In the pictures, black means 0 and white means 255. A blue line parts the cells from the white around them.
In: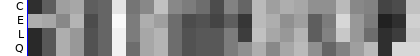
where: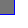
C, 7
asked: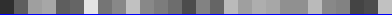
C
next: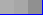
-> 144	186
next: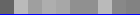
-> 68	76

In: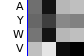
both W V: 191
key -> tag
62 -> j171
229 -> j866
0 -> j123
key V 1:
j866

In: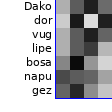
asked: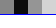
bosa
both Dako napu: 92
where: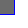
Dako, 3

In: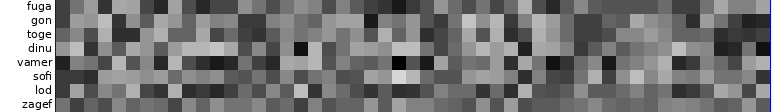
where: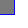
sofi, 45
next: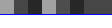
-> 143	115
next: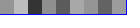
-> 129	136
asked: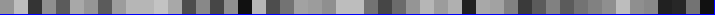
dinu
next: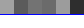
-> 168	115

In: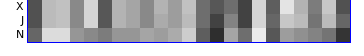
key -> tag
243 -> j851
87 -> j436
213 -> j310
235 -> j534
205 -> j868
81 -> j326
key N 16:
j534
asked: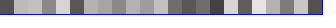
X
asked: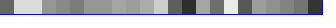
N
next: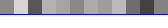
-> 66	213
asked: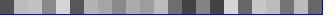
J

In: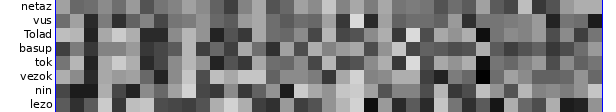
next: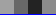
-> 197	77
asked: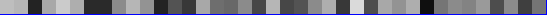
Tolad

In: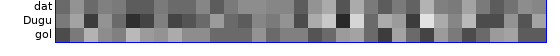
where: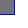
dat, 32
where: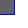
dat, 25
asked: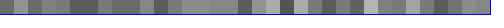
dat
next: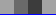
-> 106	68
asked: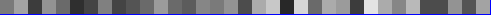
Dugu
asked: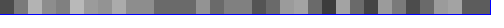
gol
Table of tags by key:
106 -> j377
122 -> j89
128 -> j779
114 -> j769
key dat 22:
j89

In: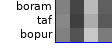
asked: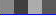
taf
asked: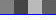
boram
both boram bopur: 129
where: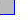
boram, 2

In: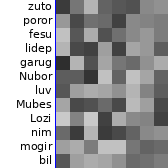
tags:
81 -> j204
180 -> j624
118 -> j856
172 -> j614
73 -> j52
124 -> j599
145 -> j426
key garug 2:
j204
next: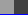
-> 165	152
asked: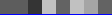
Nubor
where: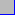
Mubes, 5

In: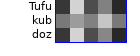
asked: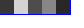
doz
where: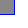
doz, 3

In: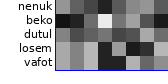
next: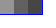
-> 34	90
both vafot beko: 34
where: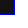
beko, 0
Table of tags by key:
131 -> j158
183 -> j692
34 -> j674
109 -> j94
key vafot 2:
j692
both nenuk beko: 34

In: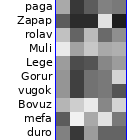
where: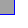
Muli, 1
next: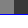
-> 156	100
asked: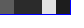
Zapap
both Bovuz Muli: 234
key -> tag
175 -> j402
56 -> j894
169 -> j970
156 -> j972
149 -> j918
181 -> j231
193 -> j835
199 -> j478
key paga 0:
j970
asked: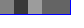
duro
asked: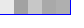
Muli

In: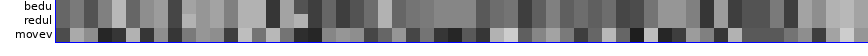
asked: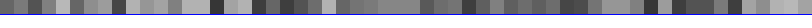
redul
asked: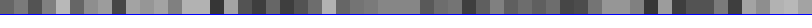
bedu
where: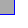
movev, 1

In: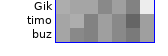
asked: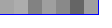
timo
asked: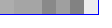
Gik
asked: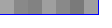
buz
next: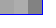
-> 159	137
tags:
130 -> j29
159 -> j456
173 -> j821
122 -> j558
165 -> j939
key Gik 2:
j939

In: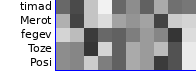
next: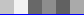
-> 112	119
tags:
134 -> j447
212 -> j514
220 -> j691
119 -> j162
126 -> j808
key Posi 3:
j808
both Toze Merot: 212
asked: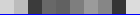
fegev

